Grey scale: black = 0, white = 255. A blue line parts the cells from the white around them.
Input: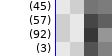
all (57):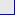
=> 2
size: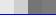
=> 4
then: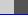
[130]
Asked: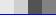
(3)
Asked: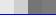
(45)

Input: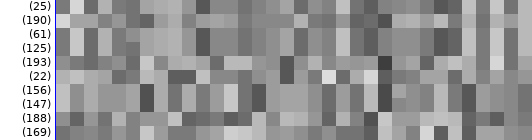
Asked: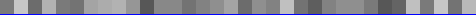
(125)
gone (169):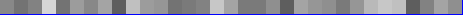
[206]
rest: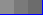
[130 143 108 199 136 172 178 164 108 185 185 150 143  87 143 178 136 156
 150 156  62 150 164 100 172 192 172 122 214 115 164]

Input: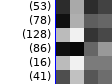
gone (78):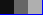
[94]
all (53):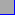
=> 2
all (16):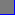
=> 3 4
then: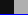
[94]

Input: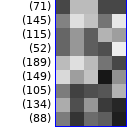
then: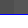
[179]
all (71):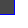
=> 1 4 5
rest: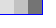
[231]

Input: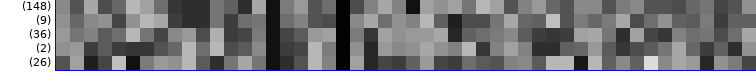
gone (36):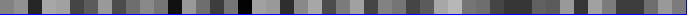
[175]
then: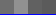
[123]
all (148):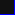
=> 16 26

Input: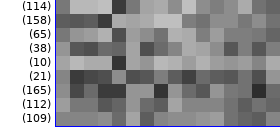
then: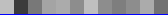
[101]
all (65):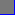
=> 1 15

